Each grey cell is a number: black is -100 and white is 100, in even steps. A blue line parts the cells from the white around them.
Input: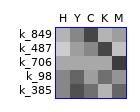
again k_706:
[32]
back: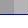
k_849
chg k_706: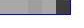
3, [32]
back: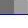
k_98
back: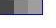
k_487
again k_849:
[41]
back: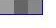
k_98

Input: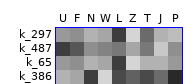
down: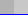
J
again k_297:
[40]
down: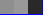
P
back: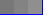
k_487
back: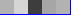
k_65
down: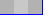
J

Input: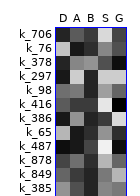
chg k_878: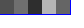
1, [-46]
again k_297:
[61]
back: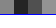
k_385

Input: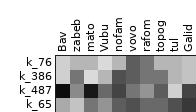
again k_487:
[-47]
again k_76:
[43]
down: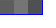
vovo
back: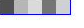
k_386
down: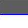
vovo

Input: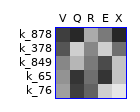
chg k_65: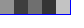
2, [-59]
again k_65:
[-59]
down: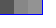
V
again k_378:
[62]
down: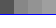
V
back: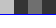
k_65

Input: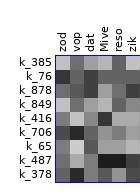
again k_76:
[-22]
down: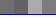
reso
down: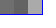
reso

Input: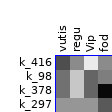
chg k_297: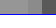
3, [18]
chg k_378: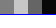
1, [-11]
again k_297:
[18]
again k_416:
[9]
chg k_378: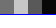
3, [-21]

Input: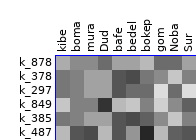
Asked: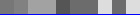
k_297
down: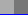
kibe
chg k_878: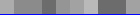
5, [27]
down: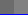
bokep
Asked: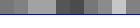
k_378

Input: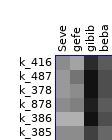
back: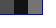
k_487
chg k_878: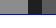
2, [0]
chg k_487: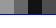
2, [-9]
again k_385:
[10]
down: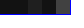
gibib

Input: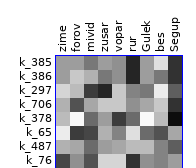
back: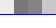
k_297
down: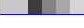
vopar
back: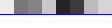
k_297
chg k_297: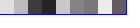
1, [67]
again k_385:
[23]

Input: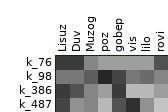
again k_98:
[-6]
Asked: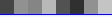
k_487
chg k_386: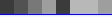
3, [4]
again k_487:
[14]

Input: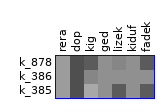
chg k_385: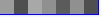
7, [-29]
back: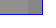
k_386
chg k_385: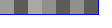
2, [-38]
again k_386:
[13]

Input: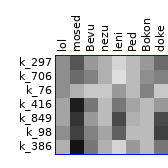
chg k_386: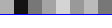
4, [38]
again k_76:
[57]

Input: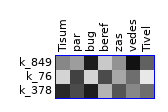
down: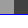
par
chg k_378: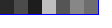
4, [41]
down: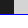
bug
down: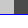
beref
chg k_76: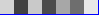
3, [66]
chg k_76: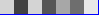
4, [-41]

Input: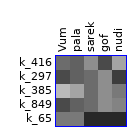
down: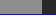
gof
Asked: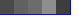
k_297
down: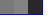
nudi
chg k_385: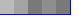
3, [-15]
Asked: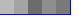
k_385
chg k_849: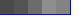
2, [-24]

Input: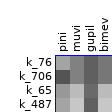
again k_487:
[56]
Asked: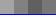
k_76
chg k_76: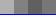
1, [29]
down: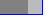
muvi
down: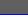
gupil
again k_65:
[47]

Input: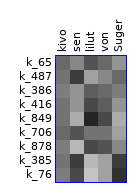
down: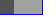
von
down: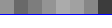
Suger
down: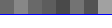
von
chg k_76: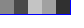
1, [-2]
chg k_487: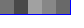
2, [-53]

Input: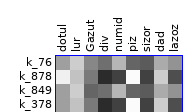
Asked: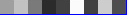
k_378
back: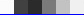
k_878
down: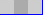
dad
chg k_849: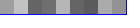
2, [61]

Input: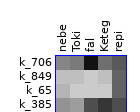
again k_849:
[50]
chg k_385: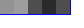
4, [-58]
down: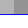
nebe
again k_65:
[59]
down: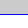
fal
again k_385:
[-39]

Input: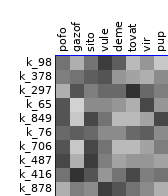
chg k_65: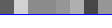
1, [-34]
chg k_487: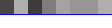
8, [28]
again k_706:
[46]

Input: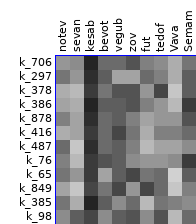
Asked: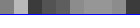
k_76
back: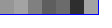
k_878

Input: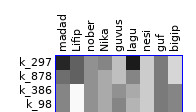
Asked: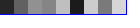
k_297
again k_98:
[4]
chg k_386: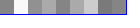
5, [14]
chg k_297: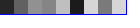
7, [60]
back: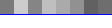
k_878

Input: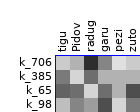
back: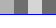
k_65
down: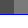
zuto
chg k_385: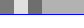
2, [67]
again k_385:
[40]

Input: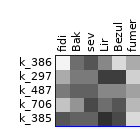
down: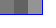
Bak
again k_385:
[-23]
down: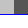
fidi
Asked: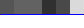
k_385

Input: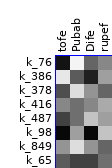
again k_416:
[6]
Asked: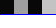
k_98
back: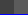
k_65
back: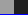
k_386
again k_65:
[-49]

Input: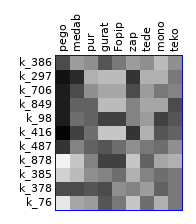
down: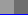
tede
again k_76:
[-6]
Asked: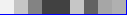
k_878
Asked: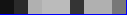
k_297
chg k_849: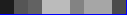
2, [-23]

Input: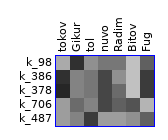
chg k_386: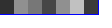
2, [3]
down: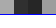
tokov
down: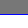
tol
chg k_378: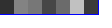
1, [-70]
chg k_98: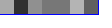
6, [51]
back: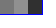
k_98
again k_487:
[23]

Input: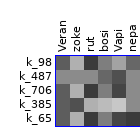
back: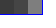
k_65
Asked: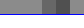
k_487
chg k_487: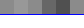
2, [9]
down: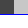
Vapi
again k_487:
[9]
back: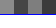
k_706
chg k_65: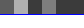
5, [-46]

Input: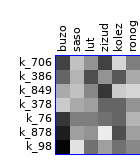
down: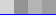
ronog
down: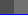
kolez
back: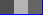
k_386

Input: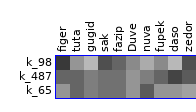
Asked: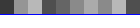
k_98
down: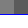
nuva

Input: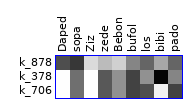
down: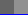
los
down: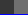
sopa
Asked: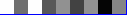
k_378

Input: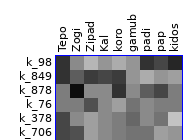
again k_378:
[8]
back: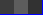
k_849
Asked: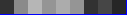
k_98
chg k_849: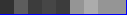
9, [25]
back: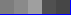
k_706
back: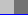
k_378

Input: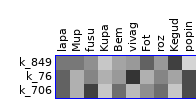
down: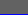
lapa
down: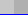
Kupa
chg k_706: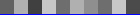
6, [47]
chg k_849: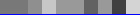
5, [29]
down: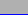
Mup
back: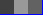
k_849
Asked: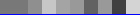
k_849

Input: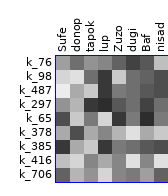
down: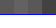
Baf
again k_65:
[-4]
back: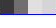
k_98
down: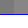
Zuzo
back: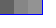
k_76
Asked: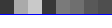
k_385
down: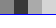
lup

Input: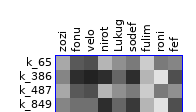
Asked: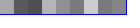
k_65
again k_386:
[-65]
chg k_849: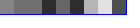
6, [-55]
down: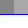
zozi
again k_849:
[-12]
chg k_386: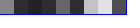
7, [42]

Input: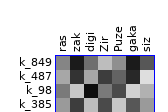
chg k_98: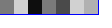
2, [56]
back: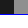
k_849

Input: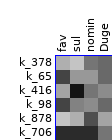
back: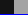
k_416
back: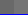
k_378
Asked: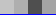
k_878
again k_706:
[-66]
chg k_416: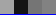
4, [10]
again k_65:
[19]

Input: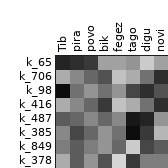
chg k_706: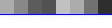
3, [-19]
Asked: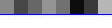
k_385
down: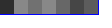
pira
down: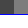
digu
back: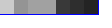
k_65

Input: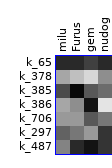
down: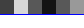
gem
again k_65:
[-68]
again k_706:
[20]
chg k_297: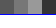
1, [-23]
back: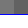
k_297
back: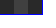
k_65

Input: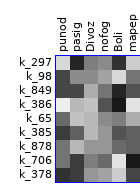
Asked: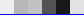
k_386
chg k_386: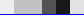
2, [44]
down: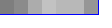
Divoz
